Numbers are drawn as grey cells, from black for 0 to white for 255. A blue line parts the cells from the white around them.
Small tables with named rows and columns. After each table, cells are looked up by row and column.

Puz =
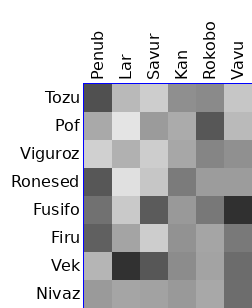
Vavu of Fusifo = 48
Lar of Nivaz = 165
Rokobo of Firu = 165
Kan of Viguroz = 167
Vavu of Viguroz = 144
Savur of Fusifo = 91
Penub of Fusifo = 113
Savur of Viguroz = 205
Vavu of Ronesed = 156
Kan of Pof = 171

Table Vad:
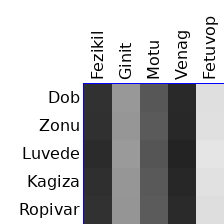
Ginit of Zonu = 150
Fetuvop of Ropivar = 222
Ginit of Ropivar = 149
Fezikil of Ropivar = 49
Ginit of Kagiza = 150
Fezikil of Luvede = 43
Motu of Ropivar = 91
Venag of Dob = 41
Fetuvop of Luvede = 229
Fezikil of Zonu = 48
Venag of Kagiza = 39
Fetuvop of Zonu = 224
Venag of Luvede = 35
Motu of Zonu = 90
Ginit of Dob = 152
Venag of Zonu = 40
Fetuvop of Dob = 223
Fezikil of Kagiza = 47
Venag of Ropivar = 42

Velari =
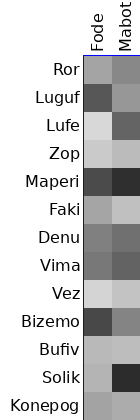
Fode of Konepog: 163
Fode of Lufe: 216
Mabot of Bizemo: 132
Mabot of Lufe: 100
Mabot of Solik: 44
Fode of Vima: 120
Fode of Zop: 202
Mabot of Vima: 99
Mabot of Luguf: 151
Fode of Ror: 164
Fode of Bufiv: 185
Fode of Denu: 128
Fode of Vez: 212
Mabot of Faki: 192
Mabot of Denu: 112
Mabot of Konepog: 172
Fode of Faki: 165
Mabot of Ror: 136

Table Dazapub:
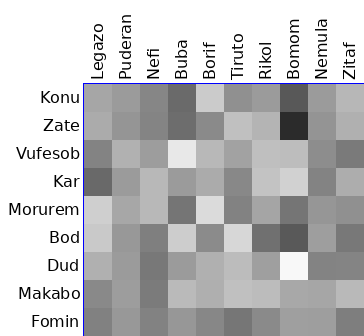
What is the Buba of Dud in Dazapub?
155
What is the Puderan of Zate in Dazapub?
149
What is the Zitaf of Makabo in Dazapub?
185
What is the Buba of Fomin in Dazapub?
151
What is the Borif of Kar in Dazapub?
171
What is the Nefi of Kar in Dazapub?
184
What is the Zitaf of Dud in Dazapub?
132
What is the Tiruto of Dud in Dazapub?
188
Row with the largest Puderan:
Vufesob

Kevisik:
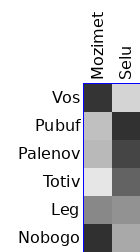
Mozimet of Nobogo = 48
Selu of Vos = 212
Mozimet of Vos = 52
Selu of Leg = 146
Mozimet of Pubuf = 192
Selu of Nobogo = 169
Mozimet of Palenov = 185
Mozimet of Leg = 136
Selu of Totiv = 99
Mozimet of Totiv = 230
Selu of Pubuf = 49
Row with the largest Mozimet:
Totiv

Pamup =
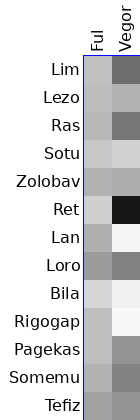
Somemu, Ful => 178
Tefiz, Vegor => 148
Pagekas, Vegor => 148
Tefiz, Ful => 161
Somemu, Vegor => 131
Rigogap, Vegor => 248
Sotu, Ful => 199
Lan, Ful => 176
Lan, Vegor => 245
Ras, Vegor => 118
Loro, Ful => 156
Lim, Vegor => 109
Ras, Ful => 184
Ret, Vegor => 23

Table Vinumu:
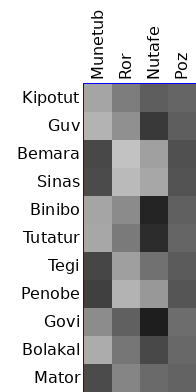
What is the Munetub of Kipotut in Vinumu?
165
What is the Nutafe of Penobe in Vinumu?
152
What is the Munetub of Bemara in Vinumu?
72
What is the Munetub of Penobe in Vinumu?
64
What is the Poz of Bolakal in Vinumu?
104
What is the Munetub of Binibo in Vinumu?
165
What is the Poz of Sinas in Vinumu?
83
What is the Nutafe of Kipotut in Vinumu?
94
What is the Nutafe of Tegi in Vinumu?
113
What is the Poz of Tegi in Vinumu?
91
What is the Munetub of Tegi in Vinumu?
70
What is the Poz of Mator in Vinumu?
99
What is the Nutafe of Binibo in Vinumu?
36
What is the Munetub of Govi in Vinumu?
140
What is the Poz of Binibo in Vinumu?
96
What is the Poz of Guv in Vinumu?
94
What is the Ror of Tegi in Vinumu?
159
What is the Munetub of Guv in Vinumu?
179
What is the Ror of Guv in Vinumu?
144
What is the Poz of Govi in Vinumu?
109
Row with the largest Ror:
Bemara

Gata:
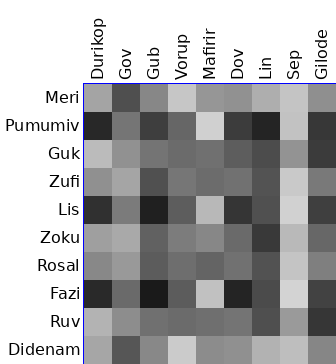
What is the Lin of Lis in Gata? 80
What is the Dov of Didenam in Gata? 144
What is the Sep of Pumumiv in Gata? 194
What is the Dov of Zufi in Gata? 113
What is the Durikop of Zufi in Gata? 144
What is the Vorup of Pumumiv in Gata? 102
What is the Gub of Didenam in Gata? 136
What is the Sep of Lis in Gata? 209
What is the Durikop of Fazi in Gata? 41
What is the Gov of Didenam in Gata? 86
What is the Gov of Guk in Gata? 145
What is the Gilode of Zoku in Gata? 103
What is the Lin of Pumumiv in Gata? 36
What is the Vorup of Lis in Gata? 93
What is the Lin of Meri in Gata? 174
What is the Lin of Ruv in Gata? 79
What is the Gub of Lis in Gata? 32
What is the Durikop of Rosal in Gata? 136
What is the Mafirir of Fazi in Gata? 193
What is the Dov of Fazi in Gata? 36
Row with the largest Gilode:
Meri

